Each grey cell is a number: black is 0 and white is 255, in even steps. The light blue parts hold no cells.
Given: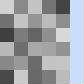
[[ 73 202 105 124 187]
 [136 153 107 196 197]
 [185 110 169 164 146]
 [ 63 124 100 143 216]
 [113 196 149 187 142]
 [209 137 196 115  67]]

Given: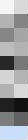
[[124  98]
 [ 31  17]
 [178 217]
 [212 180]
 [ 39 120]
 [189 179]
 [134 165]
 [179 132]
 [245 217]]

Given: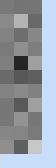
[[143  95 199]
 [134 133 122]
 [119 147 119]
 [119  89 160]
 [131 138 129]
 [106  88  95]
 [127  37 159]
 [122 143 126]
 [131 110 135]
 [137 180 104]
 [121 116 117]]

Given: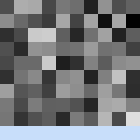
[[118  52  81  93  41 123  92 182  73 222]
 [121  74 124  96  97  82  37 166 171 129]
 [159  85  96  64 157 142 105 159 119  45]
 [ 48 116 137  54 135 145  35 128 193  47]
 [ 72 106 106 202  30  48 130  92 139 145]
 [ 80  42 147 141 109 114 155 113 117  64]
 [ 47  74 202 205  95  38 113 162  34  94]
 [140 105  81  60 167  67 164  16 166   2]
 [ 78 173 169  72 120 110  33 146  78  98]]

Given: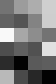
[[185  74  39   2]
 [ 43   2  90  94]
 [ 78  96  81 225]
 [249 167 141 115]
 [ 98  84 131 206]
 [115 156 173 207]]

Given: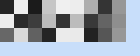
[[103 217  97  36 235 234  34  86 151]
 [237  42  61 188  52 188  57 100 142]
 [ 37 238  27 198 240 237 174  52 151]]

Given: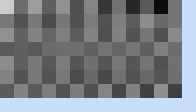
[[ 91 131  91 126  82 124  81 132  71 129  65 142  63]
 [130  84 120  84 120  75 105  73 113  82 105  86 111]
 [140  96 121  88 123  85 112  86 120  86 116  83 113]
 [ 91  96  89 107 110 111  98 116 103 119  96 127 109]
 [145  98 130 101 127  92 130  81 129  83 118  80 138]
 [120  83 121  75 119  81 124  82 126  92 141 105 117]
 [203 108 157  95 144  80 132  54 114  39  90  11 116]]

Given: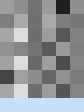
[[166 221 110 156  86 132]
 [ 68 160 141 103 144 124]
 [161 220 105 159  77 133]
 [145 134 115  90 153 127]
 [167 221 110 157  87 130]
 [126 169 112 168 125 118]
 [157 142 113 155  32 143]]

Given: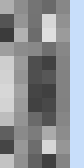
[[195 144  97  64 132]
 [ 69 152 109 215 150]
 [ 95 138 124 171 140]
 [189 148 106  82 134]
 [211 155  65  72 129]
 [215 162  69  64 130]
 [210 149  79  87 130]
 [206 154  78  65 131]
 [158 140 136 111 135]
 [ 59 178 108 223 155]
 [ 84 149 115 215 145]
 [175 141 116 105 135]]
